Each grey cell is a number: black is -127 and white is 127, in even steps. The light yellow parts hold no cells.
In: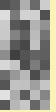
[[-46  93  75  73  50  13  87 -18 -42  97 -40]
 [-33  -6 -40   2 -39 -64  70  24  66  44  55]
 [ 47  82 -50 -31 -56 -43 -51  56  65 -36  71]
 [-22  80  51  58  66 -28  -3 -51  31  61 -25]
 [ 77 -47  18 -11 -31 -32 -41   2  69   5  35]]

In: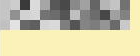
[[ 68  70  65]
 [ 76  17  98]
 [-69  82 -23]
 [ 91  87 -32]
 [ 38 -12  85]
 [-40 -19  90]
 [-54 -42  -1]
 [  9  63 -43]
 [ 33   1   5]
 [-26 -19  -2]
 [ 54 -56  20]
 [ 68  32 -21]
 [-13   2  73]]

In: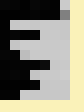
[[-121 -126 -125 -124 -124 -121 -124 -123 -126 -123]
 [-122 -126   71 -121   69 -123 -123 -121 -125 -124]
 [-126 -124   74 -125   76   61 -122 -123 -126   74]
 [-120 -122   71 -123   75   73 -123   68 -122   72]
 [-122 -125   74   72   73   73 -115   74   70   71]
 [-125 -123   72   73   73   74   72   73   72   71]
 [  75    0   71   71   74   75   73   77   72   72]]

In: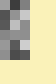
[[ 32 -44 -39   7  24  15]
 [-66  19  62  16 -37 -51]
 [  0  72  13  15  78 -39]]

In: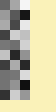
[[ -25   26   42  -62   -8   66  -66  -13  -12  -77]
 [  38  -38  -55   79  -16  -88   43   -9   19   77]
 [ 117 -105  104   64   81   18  -87   90 -111   23]]

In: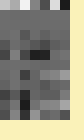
[[  69  -18  -18  -20  -41  -58  -19  -23  -29  -62  -38  -49]
 [  43  -20  -19  -16  -19   -1  -18  -15  -15  -38  -12    3]
 [ 114  -21  -19  -40  -28  -57  -19  -64  -29  -83  -99  -77]
 [   3  -19  -20  -20  -40  -96  -22  -26  -28  -26  -13   19]
 [ -49  -19  -19  -30  -53  -92  -25   -2  -40  -33    4  -27]
 [  92  -18  -19  -21  -33  -19  -22    4  -26  -33    7  -20]
 [-100  -18  -19  -23  -27  -13  -21   27  -22   -5   37  -45]]

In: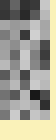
[[ -69  -73   38   -4   31   34   57  -37   22  -13   21   -8]
 [ -27  -51   25   30   14  -23   12   36   56  -39   49   75]
 [ -78  -86   31  -71   51   74   70  -58  -22   55   60  -30]
 [ -70  -38   67   80   28    0    7   63   74 -103   44   69]
 [  71   56   38   41  -53  -67  -41   62   57  -51  -80   49]]

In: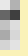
[[104 -25  66  42  84]
 [ 50 -64  93  87  99]]
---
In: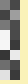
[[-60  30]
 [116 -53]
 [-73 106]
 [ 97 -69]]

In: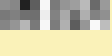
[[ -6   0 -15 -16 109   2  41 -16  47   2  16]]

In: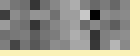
[[ -66   12   -4   20   18  -14   30   30   72 -125   14    5   10]
 [ -15   -7   -2  -33  -10   -3   21   46   30  -76    0    8   14]]

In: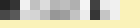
[[-55 -38  88  84  60  23  30  66 108 -73  69 111]]

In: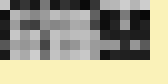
[[-113   55   28    8   27   60   43   58   67  -30 -111 -101   -5 -107
  -119]
 [-104   70   31   65  -23   65   50   60   62   41  -91  -98  -91  -98
   -98]
 [-103   60   42   77  -14   66   47   63   72   28 -109  -92  -95  -97
   -98]]

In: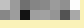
[[   7   29 -108   31   33   21  -44   40]]

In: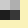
[[-98 -72]]

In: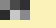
[[-84  71   9]]

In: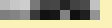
[[  -1    4   16  -71 -110 -104    3 -111  -96   19]]
